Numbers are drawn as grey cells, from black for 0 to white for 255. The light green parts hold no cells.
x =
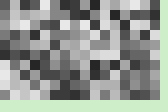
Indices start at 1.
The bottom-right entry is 122
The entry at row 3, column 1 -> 155
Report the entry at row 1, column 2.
186
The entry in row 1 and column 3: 59
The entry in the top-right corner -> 80
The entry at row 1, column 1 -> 90
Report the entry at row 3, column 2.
208
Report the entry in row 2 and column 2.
197
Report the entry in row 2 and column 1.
122
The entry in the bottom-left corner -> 134

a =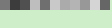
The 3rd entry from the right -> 152
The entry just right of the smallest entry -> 80
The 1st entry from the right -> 102

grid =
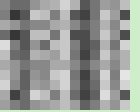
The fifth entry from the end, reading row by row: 97
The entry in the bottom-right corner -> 200
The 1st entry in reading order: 136
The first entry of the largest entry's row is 190
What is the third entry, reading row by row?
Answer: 107
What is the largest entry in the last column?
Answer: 229
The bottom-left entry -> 158
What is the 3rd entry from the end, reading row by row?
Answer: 178
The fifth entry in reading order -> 169
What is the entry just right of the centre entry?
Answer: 117
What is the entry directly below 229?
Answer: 211
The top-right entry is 190
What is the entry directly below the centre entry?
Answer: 169
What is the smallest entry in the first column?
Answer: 107
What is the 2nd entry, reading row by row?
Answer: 107
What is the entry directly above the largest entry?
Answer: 178
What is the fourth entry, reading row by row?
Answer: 148
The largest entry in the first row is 211
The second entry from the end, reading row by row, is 148

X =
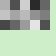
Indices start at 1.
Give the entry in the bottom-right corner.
80
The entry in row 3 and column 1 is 71
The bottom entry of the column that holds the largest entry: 228
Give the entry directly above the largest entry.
145

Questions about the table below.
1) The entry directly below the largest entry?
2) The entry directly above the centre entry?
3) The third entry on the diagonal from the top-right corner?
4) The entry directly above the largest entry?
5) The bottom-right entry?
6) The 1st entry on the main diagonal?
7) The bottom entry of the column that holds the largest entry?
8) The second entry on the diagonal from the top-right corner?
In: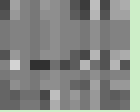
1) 130
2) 130
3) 120
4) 152
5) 111
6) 71
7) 101
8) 162

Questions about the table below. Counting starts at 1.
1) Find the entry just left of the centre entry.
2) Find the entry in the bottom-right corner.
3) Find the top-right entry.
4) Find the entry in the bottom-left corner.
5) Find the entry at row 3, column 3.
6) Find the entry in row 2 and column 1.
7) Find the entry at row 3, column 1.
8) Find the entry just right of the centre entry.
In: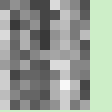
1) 134
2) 165
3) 80
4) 206
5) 101
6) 206
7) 188
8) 165

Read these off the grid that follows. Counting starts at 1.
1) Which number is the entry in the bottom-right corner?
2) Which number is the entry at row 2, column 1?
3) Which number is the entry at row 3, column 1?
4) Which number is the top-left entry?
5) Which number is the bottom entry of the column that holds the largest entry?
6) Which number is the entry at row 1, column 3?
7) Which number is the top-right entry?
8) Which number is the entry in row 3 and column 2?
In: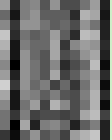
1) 33
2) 105
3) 136
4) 157
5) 54
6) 126
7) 33
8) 54

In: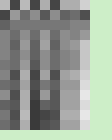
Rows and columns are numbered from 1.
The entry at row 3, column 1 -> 98
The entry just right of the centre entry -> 109
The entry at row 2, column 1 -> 69
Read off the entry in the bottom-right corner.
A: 219
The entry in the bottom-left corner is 109
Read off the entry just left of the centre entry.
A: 88
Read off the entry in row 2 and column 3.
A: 109
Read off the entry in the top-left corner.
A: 186
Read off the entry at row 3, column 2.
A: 119
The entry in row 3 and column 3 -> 119
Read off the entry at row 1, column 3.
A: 186
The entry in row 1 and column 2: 69
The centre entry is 141
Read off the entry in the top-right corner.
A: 209

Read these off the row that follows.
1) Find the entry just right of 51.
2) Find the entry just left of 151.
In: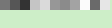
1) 197
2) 218

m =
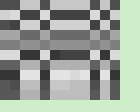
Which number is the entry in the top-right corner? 78
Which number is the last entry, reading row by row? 88
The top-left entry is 78
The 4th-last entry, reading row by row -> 189
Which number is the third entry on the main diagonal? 209
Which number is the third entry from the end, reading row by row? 88
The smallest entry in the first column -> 54
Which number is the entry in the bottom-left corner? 88
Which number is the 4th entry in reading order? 199
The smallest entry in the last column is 54
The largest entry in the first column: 218
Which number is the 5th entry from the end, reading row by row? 189
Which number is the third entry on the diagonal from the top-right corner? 66
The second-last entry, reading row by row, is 189
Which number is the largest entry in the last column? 218
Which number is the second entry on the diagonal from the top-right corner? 66
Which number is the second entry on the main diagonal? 218
